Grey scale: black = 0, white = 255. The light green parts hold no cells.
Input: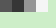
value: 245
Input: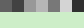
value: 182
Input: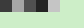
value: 35
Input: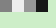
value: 23
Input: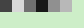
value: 24
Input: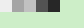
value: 83
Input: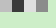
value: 139
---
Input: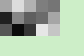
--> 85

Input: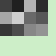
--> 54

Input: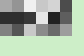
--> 129

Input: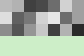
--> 140

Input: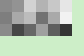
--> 138

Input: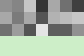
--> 112

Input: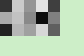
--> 34
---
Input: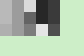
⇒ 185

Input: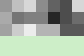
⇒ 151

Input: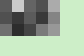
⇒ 91

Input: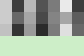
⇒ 204

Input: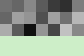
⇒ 113

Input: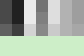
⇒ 73

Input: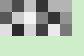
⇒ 147
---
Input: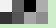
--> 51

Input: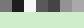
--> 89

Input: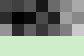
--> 55

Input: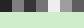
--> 116

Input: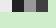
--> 235

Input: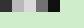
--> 185
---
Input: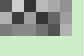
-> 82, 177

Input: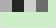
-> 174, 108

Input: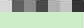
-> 215, 52

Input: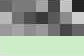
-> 101, 101

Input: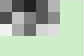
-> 149, 221

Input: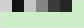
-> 209, 38

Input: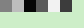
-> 129, 60

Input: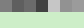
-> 126, 155

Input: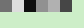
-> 113, 70
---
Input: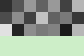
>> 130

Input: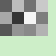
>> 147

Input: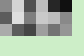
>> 158

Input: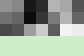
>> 92

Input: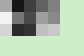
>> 51

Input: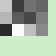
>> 250

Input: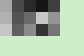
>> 139

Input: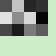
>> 27
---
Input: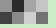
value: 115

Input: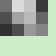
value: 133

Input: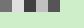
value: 85

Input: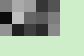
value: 137

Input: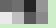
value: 138

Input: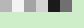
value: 112

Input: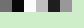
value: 152

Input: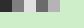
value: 180

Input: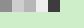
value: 60
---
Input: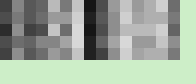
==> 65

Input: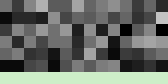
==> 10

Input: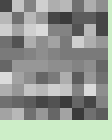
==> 163

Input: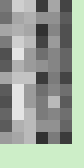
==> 155

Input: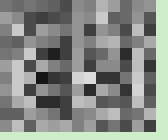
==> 138
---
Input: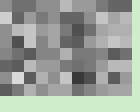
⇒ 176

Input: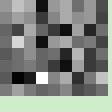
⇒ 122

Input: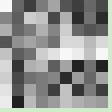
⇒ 185

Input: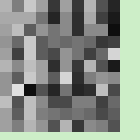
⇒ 180

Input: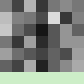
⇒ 170

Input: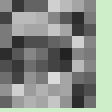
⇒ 177

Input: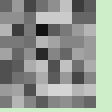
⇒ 133
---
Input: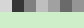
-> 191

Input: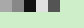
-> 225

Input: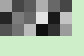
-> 175

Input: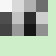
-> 109

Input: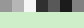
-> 48

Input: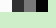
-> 4

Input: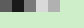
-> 217

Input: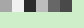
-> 188

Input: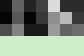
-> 66
